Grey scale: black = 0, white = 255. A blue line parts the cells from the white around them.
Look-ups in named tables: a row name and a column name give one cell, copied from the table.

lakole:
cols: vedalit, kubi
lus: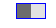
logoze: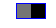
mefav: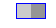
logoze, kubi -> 0
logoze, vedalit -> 117
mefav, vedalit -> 203
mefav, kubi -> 149
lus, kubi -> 226
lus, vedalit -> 108

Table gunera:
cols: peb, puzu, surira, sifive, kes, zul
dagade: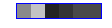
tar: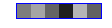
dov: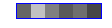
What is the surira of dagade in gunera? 35
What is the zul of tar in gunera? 98
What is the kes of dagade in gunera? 73
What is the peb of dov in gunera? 102
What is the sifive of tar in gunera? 31
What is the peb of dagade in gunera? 138

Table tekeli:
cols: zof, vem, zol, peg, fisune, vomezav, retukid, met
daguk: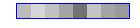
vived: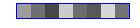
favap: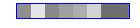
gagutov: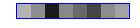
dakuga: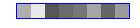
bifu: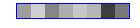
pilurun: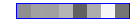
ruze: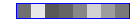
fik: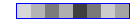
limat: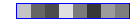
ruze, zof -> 112
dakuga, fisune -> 119
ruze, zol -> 88
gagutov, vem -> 142
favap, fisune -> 173
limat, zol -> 76
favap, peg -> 159

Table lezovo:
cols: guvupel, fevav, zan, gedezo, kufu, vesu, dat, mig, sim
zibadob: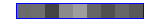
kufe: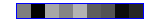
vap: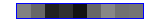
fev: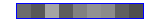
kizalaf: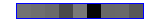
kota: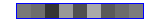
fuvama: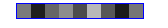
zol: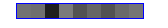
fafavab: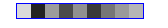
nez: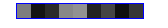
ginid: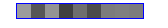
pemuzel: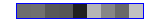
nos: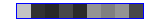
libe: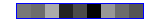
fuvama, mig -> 26
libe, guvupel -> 120
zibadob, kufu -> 158
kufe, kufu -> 179
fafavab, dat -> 118
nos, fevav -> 49
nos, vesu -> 148
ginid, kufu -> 110
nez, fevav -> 20

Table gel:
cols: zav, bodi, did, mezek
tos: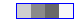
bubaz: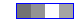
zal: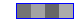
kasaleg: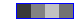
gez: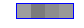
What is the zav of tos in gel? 207
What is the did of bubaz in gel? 253
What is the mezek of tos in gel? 248
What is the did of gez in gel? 141
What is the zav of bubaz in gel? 115
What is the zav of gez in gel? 158
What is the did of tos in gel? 104
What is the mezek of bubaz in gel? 164
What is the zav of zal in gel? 116
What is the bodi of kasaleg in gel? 130
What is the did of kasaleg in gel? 194
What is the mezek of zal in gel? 171
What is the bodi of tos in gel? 138
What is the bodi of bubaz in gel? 147
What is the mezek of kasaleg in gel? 115
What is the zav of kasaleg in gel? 57
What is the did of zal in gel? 103

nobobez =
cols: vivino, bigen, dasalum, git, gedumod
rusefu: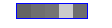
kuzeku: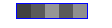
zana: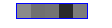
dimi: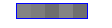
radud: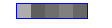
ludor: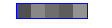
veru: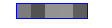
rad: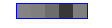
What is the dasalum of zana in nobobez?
115
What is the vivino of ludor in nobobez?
80
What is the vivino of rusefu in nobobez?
100
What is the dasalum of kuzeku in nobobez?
150
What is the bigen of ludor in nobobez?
136
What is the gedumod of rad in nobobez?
127
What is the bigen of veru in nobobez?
82
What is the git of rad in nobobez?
56
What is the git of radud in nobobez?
128
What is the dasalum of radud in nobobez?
110
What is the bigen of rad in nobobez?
127
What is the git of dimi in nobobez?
132

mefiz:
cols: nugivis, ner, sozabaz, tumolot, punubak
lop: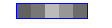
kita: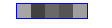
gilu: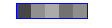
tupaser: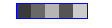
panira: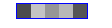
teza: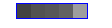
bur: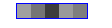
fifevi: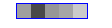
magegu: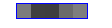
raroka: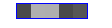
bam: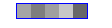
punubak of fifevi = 203
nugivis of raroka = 74
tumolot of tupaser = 85
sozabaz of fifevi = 151
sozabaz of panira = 150
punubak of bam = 104
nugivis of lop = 97
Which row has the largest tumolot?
bam

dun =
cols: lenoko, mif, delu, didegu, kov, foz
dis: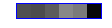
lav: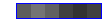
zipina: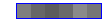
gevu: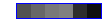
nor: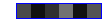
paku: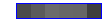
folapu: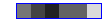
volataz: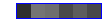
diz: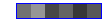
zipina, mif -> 103
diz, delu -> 71
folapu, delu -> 33
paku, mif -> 91
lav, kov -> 50
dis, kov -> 123
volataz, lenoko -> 46
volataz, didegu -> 73
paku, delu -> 107
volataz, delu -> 110
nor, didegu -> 114
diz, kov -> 55
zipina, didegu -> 106
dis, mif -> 76
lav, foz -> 64
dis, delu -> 92
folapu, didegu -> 99
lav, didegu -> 64
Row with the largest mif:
diz

